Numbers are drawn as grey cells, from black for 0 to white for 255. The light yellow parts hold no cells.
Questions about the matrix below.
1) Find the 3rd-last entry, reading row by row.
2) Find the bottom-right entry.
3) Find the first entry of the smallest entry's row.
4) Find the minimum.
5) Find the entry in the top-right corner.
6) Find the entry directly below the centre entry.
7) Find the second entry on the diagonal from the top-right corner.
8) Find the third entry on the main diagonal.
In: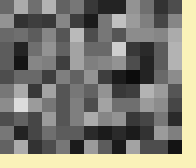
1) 77
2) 20
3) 77
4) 12
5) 77
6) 98
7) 70
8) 92

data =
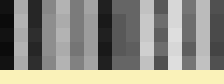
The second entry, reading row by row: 171
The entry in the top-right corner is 80
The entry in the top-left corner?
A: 18
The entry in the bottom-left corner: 18
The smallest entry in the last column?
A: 68
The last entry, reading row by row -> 80
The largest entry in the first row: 215
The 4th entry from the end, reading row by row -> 222
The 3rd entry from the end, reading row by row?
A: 117
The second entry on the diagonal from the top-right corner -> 187
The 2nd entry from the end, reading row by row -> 193
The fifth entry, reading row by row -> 179
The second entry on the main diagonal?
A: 179

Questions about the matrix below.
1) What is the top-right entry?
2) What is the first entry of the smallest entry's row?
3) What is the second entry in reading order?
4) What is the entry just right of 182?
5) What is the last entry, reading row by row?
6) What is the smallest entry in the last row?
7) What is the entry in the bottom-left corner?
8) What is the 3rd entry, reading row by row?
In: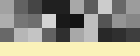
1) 156
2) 174
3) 98
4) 196
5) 62
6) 40
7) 104
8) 69

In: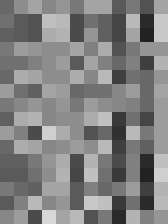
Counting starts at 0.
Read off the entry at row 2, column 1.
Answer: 90
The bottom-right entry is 149
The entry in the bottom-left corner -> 135
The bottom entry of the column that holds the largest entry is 215
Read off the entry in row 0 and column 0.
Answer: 104
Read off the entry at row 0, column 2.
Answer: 164
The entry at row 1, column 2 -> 82
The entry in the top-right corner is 164
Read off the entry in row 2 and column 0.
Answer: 96
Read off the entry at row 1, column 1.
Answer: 90
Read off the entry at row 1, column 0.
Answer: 112
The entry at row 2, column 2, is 82
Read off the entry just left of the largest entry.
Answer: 75
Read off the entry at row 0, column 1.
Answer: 141
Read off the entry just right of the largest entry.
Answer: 164

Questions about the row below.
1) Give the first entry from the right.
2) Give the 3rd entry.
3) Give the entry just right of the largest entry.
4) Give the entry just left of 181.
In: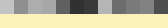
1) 78
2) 173
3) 143
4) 57
